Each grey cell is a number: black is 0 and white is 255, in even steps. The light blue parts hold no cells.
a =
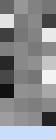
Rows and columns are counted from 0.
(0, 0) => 102
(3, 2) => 122
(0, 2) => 130
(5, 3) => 243
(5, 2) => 118
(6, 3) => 168
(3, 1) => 137
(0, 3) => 118
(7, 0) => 143
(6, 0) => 17

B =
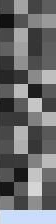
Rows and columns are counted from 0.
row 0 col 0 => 73
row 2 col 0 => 72
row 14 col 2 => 142
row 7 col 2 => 198
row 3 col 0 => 97
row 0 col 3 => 94
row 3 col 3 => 95
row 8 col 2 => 129
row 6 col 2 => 29
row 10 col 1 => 175
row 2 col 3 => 88
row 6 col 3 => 90
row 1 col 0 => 17
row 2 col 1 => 171
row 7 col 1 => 92
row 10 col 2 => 54

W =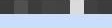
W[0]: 58
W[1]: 80
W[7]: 60
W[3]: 68

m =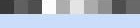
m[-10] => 56
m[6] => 171
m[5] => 228
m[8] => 78

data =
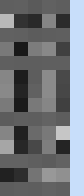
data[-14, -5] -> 95
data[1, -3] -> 41
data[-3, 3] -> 92
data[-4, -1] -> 36
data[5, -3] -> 93
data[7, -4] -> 26
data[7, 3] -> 134
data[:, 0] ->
[95, 185, 97, 121, 95, 134, 137, 122, 92, 133, 166, 98, 33, 93]
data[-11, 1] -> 24
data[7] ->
[122, 26, 121, 134, 64]
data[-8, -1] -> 71
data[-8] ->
[137, 36, 97, 139, 71]
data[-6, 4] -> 93
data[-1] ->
[93, 95, 94, 98, 95]
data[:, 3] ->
[97, 133, 94, 136, 95, 139, 139, 134, 99, 121, 126, 92, 152, 98]
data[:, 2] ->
[90, 41, 92, 124, 94, 93, 97, 121, 94, 106, 72, 95, 116, 94]
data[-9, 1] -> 29
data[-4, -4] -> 39

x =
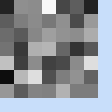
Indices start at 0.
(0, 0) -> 35
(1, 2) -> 139
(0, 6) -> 34
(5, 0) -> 13
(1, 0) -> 93
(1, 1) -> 126
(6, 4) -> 178
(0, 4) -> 71
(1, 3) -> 120
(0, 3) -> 248
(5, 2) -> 222
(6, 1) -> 91
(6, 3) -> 128

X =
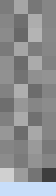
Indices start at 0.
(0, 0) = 124
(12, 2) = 116
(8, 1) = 171
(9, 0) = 151
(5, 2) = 144
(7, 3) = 140
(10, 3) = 121
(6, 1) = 175
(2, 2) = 180
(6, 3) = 132
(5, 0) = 145
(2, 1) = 104
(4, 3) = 130
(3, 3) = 135

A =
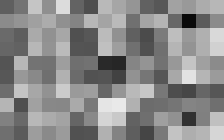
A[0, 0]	95
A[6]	[109, 196, 167, 146, 203, 154, 158, 102, 149, 185, 199, 120, 77, 70, 102, 86]
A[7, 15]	111
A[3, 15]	209
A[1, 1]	148
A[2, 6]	87
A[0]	[95, 115, 197, 143, 220, 99, 78, 185, 166, 149, 97, 87, 162, 153, 172, 183]
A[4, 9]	133
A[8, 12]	145
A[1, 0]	139
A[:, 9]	[149, 112, 96, 112, 133, 146, 185, 177, 98, 94]
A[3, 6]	83
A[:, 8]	[166, 186, 145, 158, 38, 66, 149, 233, 201, 131]
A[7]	[181, 79, 161, 136, 135, 170, 121, 229, 233, 177, 108, 110, 117, 132, 129, 111]
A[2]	[106, 94, 170, 145, 167, 80, 87, 187, 145, 96, 75, 123, 190, 153, 176, 217]
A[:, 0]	[95, 139, 106, 102, 84, 87, 109, 181, 129, 111]
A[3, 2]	183
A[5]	[87, 152, 137, 111, 177, 107, 82, 84, 66, 146, 118, 86, 168, 226, 181, 155]
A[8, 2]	184
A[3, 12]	181
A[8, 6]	137
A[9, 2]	157
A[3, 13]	147
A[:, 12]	[162, 103, 190, 181, 152, 168, 77, 117, 145, 195]
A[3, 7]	192
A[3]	[102, 98, 183, 147, 187, 84, 83, 192, 158, 112, 80, 112, 181, 147, 175, 209]
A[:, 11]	[87, 180, 123, 112, 114, 86, 120, 110, 159, 121]

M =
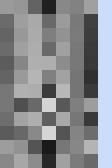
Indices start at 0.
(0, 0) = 154
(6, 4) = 183
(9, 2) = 137
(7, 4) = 88
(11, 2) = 140
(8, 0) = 110
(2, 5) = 123
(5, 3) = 128
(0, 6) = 160
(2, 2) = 171
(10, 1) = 146
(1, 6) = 64
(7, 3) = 212
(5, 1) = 154
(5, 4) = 162
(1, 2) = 169
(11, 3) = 39
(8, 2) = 174
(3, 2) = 173
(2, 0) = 100
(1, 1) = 158
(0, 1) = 150
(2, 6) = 61
